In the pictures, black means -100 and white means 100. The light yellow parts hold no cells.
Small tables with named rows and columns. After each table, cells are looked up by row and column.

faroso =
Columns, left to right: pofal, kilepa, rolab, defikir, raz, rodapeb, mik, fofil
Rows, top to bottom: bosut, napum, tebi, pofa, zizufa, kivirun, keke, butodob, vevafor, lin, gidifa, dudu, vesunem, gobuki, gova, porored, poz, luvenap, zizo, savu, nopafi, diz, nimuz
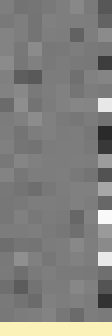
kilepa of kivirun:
-26
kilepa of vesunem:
-7
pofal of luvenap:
-14
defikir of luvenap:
-3
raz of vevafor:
-4
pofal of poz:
-3
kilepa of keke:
7
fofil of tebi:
9
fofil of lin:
-67
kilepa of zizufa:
-7
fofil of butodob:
82
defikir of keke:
-2
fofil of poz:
21
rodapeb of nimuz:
-16
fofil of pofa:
-7
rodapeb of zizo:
1
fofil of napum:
-22

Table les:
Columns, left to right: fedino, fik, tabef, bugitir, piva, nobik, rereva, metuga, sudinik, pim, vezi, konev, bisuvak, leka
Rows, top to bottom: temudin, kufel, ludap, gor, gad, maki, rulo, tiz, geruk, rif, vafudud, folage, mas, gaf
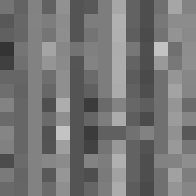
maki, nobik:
-34
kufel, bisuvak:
10
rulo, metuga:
-2
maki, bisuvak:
17
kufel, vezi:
-39
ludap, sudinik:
38
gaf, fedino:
-17
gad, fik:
-12
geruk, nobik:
-34
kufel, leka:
10
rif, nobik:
-34

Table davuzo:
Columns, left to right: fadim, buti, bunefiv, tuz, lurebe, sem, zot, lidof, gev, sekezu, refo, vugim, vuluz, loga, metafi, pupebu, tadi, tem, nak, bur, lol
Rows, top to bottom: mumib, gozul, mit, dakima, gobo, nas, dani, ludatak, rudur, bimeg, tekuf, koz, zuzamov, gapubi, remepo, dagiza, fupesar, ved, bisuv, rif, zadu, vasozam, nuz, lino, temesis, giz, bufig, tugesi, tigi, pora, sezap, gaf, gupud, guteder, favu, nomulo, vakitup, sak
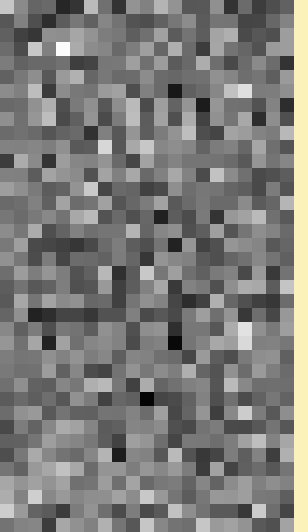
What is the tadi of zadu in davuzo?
12
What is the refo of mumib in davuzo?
1
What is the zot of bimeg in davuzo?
-61
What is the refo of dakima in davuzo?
25
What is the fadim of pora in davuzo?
-15
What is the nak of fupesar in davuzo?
11
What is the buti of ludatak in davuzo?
-15
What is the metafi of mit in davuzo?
-27
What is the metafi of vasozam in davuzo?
-49
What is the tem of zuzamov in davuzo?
-12
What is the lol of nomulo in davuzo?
-26

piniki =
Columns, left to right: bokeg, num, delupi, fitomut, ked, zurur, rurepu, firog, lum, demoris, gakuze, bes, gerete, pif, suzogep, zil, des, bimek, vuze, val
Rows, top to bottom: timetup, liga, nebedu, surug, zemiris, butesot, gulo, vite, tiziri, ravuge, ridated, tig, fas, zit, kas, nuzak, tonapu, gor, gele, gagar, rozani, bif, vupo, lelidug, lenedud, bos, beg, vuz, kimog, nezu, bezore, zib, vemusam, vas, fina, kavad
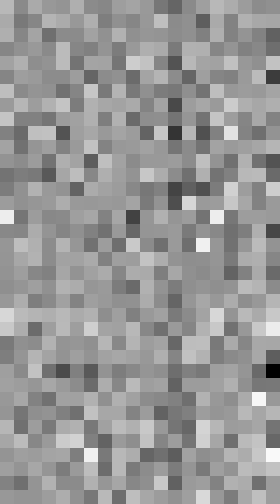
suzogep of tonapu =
15
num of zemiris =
38
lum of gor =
-14
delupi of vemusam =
22
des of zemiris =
51
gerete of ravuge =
-59
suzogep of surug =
38
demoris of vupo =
0
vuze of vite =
31
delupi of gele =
40
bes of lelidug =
-12
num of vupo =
46
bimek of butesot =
21
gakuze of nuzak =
18
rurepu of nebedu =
27
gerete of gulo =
-6
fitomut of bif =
8
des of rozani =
15

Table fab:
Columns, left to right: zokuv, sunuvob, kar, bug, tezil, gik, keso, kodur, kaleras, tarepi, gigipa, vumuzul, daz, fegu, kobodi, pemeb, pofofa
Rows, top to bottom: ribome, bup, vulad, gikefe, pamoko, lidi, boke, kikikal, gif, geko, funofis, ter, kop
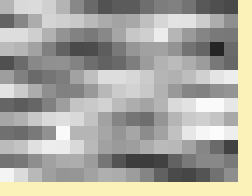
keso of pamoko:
-14
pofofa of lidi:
86
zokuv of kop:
91
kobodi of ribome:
-31
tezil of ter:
34
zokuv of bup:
-22
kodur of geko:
30
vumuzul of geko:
27
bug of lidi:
-8
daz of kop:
-42
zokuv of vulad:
73
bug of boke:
12
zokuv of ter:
-10
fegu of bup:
77
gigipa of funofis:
35
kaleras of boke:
59

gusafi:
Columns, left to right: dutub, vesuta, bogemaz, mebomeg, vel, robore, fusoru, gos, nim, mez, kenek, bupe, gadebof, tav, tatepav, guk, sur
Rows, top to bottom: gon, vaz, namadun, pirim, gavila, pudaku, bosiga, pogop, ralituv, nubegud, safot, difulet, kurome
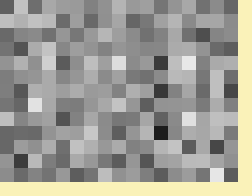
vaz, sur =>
9
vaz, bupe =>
26
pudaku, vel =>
5
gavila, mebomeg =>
62
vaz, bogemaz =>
51
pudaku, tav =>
42
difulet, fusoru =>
19
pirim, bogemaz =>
35
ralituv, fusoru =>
31
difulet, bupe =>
25
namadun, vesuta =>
4
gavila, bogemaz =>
13
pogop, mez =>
18

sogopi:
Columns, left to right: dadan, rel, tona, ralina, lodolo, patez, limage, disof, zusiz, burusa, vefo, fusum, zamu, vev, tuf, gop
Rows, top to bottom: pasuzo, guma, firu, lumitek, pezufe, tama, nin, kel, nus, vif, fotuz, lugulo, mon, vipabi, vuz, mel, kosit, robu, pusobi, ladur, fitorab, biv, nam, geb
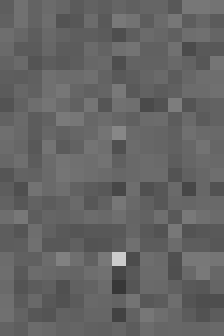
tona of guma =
-22
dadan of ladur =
-14
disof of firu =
-29
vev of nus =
-17
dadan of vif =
-13
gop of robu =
-32
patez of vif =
-20
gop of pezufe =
-8
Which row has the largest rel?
mel

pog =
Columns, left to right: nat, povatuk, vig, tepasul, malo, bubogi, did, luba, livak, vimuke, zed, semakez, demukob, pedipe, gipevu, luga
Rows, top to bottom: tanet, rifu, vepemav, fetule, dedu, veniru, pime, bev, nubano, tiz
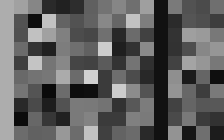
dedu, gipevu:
18
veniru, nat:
36
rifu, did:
-23
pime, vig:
-34
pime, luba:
-54
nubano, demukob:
-42
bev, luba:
-10
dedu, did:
-48
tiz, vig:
-24
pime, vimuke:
10
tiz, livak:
-22
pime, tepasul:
-92
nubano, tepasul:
-57
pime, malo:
-15
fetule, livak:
-76
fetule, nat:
36
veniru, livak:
-14
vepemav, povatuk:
-37
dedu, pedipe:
29
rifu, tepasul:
52

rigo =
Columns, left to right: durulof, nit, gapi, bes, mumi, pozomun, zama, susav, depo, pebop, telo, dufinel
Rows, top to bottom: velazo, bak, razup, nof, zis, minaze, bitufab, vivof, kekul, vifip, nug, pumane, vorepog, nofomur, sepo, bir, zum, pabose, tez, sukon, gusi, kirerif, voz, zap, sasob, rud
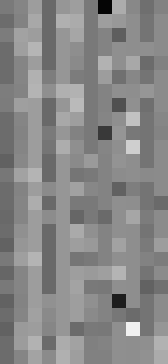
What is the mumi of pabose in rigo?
18
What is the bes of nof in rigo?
-18
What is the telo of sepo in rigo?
-9
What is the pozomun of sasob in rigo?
27
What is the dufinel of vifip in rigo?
3
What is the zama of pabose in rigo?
20
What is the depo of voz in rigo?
-7
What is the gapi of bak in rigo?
32
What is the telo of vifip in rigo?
-9
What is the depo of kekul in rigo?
12
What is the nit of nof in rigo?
25
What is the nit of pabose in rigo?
18
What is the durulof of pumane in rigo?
-24

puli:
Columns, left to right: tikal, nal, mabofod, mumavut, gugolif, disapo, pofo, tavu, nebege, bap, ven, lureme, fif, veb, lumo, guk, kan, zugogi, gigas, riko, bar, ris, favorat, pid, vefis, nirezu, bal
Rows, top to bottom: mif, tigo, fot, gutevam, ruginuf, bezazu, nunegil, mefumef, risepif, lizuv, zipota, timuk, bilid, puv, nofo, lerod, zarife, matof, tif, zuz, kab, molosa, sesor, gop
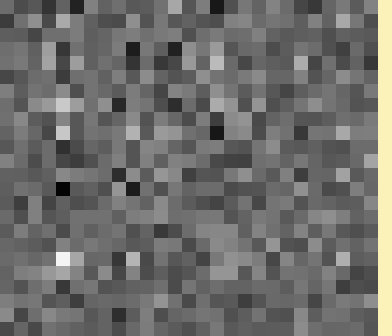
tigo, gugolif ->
33
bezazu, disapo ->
-13
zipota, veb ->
-33
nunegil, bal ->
-5
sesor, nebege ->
-64
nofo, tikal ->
-29
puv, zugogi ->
-36
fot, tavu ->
-21
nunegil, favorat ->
-16
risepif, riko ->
-22
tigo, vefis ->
32
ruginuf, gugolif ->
-44
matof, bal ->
-10
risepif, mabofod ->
-28
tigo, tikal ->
-53
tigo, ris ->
-26
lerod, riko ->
-10
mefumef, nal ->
-34
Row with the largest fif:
mif

